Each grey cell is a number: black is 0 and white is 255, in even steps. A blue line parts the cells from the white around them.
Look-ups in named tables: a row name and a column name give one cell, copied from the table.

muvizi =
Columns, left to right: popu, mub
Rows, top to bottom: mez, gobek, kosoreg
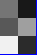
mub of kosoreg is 43
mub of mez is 24
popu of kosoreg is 241
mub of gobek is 159
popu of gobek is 88
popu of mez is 117
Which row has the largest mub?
gobek

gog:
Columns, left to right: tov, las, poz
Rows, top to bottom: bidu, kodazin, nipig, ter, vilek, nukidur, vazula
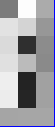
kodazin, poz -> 151
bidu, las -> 253
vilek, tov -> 238
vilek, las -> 35
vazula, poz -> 166
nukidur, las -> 37
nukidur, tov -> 236
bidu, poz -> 171
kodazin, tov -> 226
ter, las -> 187
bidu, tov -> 123
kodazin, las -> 212
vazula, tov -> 165
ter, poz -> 138
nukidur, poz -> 161
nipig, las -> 47
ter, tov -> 224
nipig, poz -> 140
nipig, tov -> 218
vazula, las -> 166

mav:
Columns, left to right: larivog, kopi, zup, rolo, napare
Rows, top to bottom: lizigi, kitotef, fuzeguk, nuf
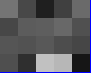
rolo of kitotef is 104
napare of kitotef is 80
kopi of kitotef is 92
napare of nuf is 22
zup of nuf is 193
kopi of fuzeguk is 82
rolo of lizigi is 64
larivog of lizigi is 116
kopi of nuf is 47
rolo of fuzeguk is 77
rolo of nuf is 183
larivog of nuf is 79
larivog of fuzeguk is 85

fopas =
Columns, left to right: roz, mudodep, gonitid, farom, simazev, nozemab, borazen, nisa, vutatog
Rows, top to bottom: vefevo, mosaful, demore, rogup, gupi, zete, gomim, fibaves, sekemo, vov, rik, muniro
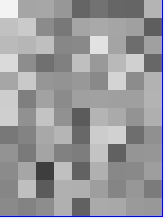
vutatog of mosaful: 94
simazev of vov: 98
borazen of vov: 136
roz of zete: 205
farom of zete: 139
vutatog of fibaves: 144
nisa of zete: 159
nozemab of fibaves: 204
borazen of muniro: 168
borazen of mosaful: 165

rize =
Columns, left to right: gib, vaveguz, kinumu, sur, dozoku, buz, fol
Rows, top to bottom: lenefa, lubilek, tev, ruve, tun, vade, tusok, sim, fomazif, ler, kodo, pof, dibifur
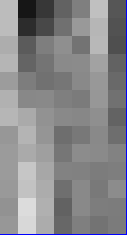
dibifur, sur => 103
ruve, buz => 162
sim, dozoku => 120
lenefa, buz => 192
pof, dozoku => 137
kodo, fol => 140
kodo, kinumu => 172

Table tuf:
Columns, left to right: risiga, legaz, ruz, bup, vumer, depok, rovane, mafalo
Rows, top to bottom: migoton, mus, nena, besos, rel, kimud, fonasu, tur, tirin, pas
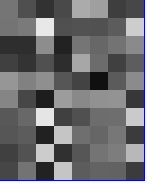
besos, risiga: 64
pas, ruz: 34
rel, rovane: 91
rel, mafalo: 139
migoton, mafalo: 71
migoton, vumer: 171
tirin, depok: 116
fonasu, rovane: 110
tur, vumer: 111
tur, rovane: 119
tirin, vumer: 86
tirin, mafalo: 184
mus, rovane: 92
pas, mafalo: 59
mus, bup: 80
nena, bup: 34
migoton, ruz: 50
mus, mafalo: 205
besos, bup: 45
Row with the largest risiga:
rel

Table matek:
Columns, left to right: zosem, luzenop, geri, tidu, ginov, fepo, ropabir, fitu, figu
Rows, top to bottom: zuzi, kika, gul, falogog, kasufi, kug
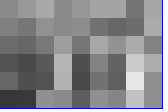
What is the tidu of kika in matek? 137
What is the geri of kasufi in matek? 82
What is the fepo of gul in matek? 167
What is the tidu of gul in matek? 158
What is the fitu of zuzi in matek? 116
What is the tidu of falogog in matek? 181
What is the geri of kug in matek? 144
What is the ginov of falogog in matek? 79
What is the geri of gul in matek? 120
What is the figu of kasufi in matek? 144
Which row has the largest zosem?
zuzi

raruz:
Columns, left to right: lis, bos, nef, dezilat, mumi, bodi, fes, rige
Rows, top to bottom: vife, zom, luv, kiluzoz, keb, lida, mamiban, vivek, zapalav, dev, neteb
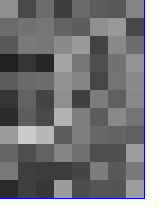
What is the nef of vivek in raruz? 183
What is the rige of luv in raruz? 109
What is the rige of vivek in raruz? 95
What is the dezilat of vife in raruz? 61
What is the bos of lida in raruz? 98
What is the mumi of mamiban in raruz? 125
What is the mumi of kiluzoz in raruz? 117
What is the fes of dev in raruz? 89
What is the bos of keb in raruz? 106
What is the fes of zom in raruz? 152
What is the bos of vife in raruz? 74
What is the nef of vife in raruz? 107

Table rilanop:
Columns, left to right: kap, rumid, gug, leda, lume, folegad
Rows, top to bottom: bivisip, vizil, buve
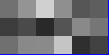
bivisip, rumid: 148
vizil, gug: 41
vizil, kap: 60
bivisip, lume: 85
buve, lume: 47
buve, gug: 138
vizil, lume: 137
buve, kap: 112
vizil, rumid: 74
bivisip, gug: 208
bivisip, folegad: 94
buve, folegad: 65
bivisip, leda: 143
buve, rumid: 137
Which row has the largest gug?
bivisip

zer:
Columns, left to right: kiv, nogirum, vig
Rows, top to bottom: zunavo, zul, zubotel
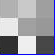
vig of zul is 152
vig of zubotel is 70
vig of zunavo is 159
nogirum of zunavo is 200
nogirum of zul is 160
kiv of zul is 234
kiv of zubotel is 48
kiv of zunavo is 177

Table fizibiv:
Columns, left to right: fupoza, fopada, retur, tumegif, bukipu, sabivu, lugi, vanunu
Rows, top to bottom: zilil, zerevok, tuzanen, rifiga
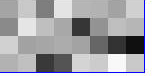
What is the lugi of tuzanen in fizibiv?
50
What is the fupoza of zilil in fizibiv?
164
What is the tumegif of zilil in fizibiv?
228
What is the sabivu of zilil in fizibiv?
178
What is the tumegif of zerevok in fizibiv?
168
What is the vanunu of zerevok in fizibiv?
182
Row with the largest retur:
zerevok

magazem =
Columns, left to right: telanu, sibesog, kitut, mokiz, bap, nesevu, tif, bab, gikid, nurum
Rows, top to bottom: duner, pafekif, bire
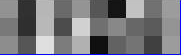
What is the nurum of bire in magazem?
156
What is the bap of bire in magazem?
177
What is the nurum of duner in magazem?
156
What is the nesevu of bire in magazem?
15
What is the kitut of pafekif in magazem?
184
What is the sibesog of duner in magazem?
49
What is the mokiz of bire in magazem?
124
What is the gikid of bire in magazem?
64
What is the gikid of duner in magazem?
113

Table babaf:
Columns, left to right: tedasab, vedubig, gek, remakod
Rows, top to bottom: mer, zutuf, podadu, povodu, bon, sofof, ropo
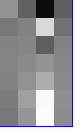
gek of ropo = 252
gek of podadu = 94
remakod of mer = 94
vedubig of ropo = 149
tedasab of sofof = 124
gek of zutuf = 217
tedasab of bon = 131
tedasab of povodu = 132
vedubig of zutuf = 130
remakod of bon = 137
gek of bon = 173
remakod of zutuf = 113
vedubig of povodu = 138
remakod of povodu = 134
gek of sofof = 248
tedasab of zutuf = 120
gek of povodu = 148
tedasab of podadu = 131
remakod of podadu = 131
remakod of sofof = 143

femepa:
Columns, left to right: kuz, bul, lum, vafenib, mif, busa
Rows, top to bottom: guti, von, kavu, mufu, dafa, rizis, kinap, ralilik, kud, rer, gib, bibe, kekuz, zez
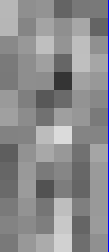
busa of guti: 121
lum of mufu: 160
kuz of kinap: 160
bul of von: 133
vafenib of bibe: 190
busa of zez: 144
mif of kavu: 190
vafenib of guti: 100

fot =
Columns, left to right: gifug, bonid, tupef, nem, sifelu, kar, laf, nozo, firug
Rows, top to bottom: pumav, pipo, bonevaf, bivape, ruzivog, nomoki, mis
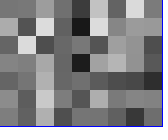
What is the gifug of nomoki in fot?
140
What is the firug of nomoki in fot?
130
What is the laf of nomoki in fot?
122
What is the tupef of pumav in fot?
157
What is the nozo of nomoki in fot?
133
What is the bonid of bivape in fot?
127
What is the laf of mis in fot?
96
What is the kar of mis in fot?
116
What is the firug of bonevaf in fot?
78
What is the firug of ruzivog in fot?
46
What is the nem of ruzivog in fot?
103
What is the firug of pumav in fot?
123
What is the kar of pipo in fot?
220
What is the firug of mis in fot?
110
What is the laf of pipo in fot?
134
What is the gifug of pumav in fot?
118
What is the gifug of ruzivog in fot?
101
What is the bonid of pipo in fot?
83
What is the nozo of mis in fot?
56
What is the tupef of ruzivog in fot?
177
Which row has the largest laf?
bivape

